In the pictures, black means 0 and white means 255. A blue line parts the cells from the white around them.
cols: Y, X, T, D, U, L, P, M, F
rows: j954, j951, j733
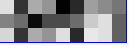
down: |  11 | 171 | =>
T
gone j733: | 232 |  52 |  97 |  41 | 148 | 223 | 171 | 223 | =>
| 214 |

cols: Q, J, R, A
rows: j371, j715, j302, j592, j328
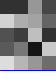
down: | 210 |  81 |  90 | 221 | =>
Q
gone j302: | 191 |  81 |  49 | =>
| 61 |
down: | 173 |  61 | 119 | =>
J

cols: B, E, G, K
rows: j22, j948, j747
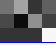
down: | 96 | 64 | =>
K
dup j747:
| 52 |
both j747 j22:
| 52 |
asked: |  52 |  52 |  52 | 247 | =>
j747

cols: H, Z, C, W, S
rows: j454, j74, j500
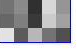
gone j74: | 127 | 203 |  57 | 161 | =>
| 103 |
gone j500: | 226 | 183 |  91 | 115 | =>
| 80 |
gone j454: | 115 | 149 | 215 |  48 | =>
| 138 |
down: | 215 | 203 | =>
W

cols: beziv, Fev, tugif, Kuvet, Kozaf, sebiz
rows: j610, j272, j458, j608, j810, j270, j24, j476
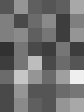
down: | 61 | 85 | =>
sebiz
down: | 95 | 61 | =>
Kozaf
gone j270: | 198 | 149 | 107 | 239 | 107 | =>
| 159 |
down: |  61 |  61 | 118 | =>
Kozaf
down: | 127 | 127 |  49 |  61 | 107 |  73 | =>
beziv
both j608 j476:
| 73 |
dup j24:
| 85 |

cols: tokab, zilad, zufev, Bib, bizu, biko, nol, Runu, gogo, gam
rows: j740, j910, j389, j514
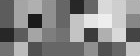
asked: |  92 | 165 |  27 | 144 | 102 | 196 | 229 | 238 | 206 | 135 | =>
j910
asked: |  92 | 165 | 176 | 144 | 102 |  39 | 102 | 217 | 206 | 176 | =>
j740
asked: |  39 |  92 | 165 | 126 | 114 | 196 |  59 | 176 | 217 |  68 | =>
j389
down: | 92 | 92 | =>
tokab

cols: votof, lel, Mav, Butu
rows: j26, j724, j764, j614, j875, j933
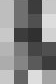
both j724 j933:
| 221 |
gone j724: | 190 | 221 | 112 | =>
| 80 |

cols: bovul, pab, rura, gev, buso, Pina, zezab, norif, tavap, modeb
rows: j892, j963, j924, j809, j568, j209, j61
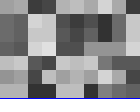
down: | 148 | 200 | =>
zezab
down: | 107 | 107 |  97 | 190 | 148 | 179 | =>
bovul
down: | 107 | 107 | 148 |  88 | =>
tavap
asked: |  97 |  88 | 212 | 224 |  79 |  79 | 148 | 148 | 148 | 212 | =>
j809
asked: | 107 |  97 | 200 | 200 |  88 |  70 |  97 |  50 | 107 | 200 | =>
j924
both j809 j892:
| 212 |
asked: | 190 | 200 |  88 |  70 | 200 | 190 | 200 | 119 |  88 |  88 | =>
j568

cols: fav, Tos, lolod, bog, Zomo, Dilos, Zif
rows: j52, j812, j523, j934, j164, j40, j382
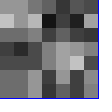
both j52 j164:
| 74 |
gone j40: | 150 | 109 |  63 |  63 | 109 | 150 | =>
| 138 |
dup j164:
| 74 |
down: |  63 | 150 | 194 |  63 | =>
Dilos
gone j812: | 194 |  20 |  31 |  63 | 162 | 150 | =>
| 183 |

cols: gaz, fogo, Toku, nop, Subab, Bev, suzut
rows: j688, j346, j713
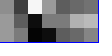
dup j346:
| 123 |
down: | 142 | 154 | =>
gaz
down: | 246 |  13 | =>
Toku
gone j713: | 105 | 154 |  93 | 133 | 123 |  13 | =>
| 4 |
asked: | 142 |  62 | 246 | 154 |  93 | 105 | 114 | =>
j688

